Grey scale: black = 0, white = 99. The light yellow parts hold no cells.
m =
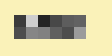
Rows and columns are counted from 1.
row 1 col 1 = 23
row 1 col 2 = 80
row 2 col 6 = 60
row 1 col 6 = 38

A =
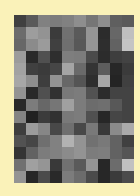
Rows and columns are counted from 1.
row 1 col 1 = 25
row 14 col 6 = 42
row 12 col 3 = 48
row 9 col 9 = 27
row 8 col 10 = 26
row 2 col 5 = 44
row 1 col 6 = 55
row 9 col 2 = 13
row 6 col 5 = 40
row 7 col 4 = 19
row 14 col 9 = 23
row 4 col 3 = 31
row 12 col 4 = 50
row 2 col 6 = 35
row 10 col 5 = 43
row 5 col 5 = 64
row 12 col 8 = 49
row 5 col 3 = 23
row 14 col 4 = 16
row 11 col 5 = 69
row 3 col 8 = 18
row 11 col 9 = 38
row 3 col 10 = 76
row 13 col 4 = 22
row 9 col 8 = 15
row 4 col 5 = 49
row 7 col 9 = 26
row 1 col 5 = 50
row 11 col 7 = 44
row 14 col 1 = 57
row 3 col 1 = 40
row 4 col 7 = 29
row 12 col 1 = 20
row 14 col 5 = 48
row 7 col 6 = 48
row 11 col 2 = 27

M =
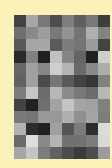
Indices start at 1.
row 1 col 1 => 26
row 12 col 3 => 48
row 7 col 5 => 54
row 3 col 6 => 45
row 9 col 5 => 68
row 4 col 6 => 39
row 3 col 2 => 64
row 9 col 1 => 47
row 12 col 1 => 64
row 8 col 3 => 43
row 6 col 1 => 38
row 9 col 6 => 56
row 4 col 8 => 80
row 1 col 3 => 47
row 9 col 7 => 64
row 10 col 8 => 85
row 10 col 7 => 18
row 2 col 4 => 47
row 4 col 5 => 52
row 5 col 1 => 40
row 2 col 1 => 43
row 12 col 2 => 76
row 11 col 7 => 48
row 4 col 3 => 12
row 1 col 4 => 30
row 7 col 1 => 48
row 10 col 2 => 17
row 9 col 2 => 46
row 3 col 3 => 65
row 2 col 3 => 61
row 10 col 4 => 62

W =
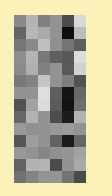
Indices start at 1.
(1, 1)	53
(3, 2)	53
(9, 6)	69
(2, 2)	71
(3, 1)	46
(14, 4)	58
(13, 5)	57
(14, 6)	29
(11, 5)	10
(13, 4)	29
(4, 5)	34
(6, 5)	49
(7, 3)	86
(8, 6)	43
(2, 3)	66
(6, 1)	47
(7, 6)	40
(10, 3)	57
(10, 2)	56
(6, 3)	76
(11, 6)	40
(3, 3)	74
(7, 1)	57
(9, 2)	69
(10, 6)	57

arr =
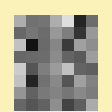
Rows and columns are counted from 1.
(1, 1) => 67
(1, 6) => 14
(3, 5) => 23
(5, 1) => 79
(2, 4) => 59
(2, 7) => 59
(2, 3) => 42
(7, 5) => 46
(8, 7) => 66
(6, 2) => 14
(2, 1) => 40
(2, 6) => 20
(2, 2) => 46
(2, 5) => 49
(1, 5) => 86
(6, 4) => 53
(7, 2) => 38
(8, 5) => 26
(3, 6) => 62

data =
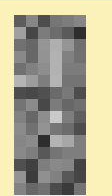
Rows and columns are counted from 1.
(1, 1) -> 36
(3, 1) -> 44
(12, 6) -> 49
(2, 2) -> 27
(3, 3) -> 58
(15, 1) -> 51
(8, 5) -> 40
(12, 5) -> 49
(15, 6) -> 45
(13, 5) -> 52
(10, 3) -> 57
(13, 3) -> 49
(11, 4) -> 70
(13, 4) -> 53
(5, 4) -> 69
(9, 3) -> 55
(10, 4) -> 46
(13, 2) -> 25
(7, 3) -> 31
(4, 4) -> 69
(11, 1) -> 52
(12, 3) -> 34
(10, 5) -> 42
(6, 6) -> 45
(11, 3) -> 18
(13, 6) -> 26
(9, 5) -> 49

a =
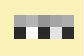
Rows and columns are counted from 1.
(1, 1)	65
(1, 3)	58
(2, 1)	16

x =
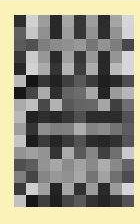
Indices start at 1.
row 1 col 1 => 18
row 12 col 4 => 20
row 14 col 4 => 59
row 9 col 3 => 18
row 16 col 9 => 19
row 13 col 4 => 65
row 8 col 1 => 66
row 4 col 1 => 22
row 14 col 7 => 45
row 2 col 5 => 61
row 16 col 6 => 34
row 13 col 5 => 54
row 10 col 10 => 36
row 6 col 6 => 34
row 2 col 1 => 37
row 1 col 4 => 16
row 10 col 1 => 61
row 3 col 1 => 35
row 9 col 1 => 71
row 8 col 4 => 69
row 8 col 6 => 39
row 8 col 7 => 40
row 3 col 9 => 49
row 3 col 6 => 59
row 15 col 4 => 14
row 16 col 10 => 32
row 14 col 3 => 52
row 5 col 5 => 70
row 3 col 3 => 49
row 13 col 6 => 63
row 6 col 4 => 13
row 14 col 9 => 43
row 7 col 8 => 14

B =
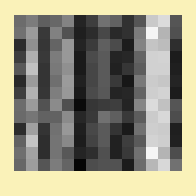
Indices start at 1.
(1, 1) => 42
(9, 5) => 54
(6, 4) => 43
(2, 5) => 32
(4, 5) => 59
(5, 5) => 56
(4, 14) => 11
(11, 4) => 45
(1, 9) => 38
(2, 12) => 95
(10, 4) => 44
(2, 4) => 50
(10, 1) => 17
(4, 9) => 14
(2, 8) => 28
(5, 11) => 36
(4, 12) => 81
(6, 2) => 60
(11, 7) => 26
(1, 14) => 33
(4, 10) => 15
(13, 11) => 42
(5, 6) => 10
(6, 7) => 27
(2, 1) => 44
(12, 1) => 43
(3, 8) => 37
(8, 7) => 21
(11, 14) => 13
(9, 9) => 37
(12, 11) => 44
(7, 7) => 29
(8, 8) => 23
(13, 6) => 2
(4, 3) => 22
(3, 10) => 11
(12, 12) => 95

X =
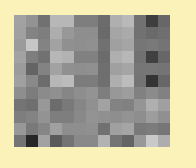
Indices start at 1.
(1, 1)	63
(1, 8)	42
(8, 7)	56
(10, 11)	47
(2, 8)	41
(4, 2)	49
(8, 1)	45
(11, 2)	15
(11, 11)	59
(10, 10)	64
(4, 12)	25
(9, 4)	49
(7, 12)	54
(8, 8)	63
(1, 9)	68
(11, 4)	35
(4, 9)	68
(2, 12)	41
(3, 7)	56
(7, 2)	48
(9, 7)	57
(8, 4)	42
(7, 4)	56
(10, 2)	47
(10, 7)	56
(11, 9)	45
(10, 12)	48
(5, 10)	64
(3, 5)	56
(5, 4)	63
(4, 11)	44
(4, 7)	50
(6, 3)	42
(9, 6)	53
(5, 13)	45
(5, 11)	46
